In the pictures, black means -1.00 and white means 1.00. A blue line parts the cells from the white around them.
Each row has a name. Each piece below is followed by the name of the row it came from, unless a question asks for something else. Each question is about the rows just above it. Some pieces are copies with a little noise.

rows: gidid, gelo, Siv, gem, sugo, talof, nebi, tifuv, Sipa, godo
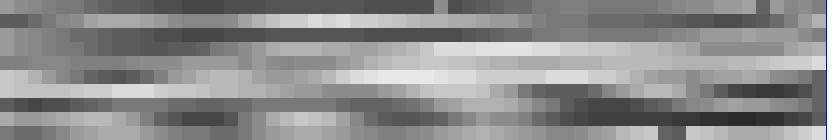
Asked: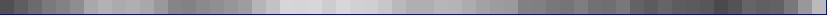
gelo
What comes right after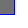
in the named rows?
[0.00]
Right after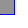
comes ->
[0.05]
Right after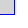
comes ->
[0.72]
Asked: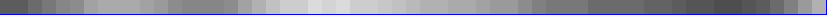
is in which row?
gelo
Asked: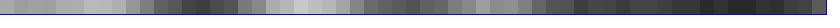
Sipa

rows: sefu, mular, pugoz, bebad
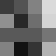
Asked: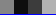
bebad
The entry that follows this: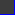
[-0.35]
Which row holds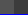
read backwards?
sefu
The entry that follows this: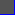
[0.02]
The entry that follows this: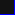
[-0.59]

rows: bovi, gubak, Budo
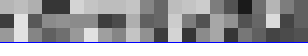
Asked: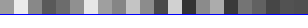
Budo
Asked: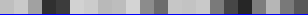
bovi
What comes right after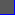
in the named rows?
[0.09]
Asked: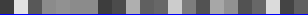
gubak
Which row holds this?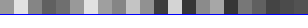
Budo

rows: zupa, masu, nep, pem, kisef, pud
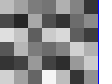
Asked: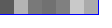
pem
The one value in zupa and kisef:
[-0.59]
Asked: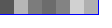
pem
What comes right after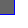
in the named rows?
[0.92]

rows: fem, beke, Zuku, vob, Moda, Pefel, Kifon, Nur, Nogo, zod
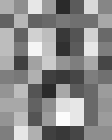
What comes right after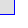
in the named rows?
[0.81]
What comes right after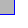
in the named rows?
[-0.23]
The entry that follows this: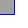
[0.59]
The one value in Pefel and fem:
[0.38]
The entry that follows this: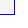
[0.53]
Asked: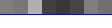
Pefel
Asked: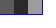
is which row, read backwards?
fem

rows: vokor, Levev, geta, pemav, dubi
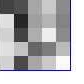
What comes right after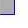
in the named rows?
[0.86]
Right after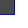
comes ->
[0.31]
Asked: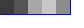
vokor
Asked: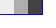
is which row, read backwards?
geta

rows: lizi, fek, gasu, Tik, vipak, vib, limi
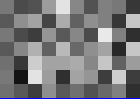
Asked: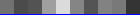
lizi
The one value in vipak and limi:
[-0.12]
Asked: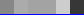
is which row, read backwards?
vipak
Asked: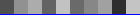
Tik
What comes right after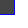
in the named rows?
[0.34]

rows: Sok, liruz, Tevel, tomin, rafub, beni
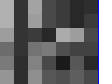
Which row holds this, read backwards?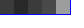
liruz
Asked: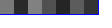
rafub
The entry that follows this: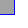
[-0.43]

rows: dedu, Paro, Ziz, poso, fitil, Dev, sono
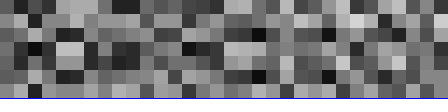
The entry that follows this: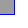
[0.17]
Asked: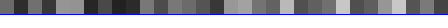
fitil
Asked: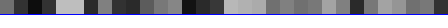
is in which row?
poso
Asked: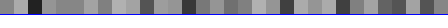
sono
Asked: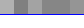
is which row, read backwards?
sono
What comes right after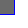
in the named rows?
[-0.34]
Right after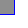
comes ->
[-0.50]

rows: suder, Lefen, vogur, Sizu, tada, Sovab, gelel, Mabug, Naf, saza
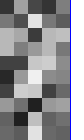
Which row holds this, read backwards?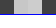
gelel
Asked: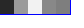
Sovab
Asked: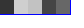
gelel
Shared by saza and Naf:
[-0.23]
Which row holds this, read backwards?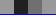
Mabug
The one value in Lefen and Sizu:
[-0.06]
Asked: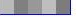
Sizu

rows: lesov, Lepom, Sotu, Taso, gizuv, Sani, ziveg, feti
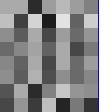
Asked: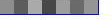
Sotu
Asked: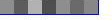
Sani
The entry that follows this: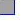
[-0.23]
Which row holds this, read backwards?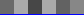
gizuv

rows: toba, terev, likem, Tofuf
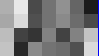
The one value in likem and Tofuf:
[0.53]
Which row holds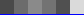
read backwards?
terev

